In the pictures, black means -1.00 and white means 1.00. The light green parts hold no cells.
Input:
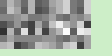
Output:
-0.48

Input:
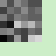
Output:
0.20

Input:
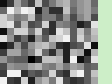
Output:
-0.63

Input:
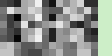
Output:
-0.06

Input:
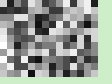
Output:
0.08
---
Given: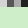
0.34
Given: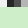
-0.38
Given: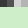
0.66
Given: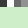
-0.18
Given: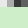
-0.55
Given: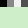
0.89
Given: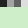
-0.25
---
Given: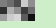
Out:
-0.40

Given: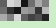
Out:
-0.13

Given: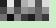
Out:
0.59

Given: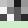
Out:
0.39

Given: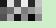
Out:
0.86

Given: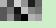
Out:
0.15
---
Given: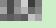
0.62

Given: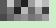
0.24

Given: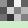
-0.47

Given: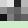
0.79

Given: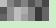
-0.34

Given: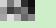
0.51
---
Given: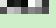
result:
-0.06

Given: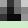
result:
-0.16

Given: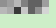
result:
0.13

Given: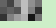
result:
0.01

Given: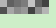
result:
0.09

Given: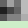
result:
-0.22

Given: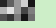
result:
-0.45
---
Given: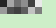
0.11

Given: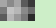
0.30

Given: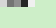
0.12

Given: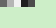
0.89

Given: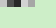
-0.69

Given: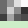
0.19

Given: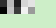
-0.77

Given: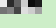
0.61

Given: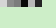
-0.94
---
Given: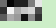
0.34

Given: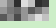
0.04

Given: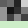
-0.49

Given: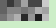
0.17

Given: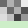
0.51

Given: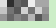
-0.19
